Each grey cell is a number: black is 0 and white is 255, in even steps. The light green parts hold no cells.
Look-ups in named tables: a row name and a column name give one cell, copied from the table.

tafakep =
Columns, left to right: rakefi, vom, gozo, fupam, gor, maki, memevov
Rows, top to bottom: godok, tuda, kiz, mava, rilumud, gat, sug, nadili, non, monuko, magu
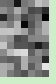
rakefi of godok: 109
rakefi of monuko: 172
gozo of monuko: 95
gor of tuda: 73
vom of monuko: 161
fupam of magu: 83
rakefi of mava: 149
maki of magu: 110
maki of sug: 27
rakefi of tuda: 143
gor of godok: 133
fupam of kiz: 70
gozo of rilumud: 185
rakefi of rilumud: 195
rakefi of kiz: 39
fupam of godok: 119
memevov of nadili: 114
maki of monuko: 133
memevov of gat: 138
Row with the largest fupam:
nadili

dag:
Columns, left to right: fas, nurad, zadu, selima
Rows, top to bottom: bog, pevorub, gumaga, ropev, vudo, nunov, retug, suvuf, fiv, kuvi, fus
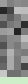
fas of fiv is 92
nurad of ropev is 120
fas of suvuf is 124
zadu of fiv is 122
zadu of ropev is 131
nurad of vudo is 162
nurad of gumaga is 95
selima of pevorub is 188
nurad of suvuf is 178
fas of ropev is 82
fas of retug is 82
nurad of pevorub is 70
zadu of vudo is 35
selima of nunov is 188
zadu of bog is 139
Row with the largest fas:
fus

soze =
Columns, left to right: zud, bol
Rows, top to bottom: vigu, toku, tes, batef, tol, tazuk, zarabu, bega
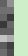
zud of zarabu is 93
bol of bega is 77
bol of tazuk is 172
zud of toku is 112
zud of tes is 101
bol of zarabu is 64
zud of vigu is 98
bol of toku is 113
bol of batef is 104
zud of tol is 95
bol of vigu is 145
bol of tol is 95
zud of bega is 109

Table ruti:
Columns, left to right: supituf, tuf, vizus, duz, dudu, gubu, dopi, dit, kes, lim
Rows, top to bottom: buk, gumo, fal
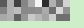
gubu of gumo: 142
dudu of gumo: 139
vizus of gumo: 190
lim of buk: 211
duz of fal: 150
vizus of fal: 97
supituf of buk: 90
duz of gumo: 137
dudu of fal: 202
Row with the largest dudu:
fal

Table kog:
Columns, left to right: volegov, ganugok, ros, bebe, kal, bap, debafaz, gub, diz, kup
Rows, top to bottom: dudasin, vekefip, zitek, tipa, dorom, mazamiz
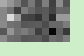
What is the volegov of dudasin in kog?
170
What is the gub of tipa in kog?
104
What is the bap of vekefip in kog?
84
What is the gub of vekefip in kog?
69
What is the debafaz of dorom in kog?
91
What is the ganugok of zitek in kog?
219
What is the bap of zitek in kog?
51
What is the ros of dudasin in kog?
125
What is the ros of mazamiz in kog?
105
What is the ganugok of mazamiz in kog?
109
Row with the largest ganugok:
zitek

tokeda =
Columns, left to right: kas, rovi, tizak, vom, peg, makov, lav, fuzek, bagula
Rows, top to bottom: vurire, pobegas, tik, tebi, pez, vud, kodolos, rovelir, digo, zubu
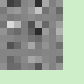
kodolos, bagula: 112
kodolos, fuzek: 131
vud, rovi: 135
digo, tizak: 122
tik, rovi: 121
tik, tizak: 127
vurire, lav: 168
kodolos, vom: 137
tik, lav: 135
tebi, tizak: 182
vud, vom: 130
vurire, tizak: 78
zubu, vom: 131
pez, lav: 155
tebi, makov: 163
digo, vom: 137
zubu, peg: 127
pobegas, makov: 195
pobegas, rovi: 147
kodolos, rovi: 83
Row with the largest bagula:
pez

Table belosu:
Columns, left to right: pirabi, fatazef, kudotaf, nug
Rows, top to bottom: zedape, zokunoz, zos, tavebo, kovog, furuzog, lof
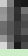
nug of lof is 73
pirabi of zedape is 204
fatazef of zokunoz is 101
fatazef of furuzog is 102
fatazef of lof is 129
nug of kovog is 89
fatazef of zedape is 124
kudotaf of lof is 27
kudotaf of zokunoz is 49
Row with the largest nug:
zokunoz

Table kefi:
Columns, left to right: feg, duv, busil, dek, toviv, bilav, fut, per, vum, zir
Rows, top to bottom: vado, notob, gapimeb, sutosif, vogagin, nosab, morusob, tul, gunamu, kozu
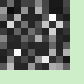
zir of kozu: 97
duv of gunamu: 136
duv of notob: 13
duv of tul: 55
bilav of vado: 135
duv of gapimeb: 46
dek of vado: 67
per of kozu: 173
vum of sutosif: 209
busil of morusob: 37
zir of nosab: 32
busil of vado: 30
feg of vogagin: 60

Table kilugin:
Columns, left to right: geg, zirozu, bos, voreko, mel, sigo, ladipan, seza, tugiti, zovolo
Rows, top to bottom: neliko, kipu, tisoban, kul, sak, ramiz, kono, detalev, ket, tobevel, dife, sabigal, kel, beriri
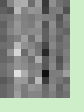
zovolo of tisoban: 124
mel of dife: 130
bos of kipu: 184
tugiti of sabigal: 116
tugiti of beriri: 105
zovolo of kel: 123
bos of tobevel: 148
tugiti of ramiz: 99
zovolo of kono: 118
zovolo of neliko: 102
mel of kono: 133
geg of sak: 104
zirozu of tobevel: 128

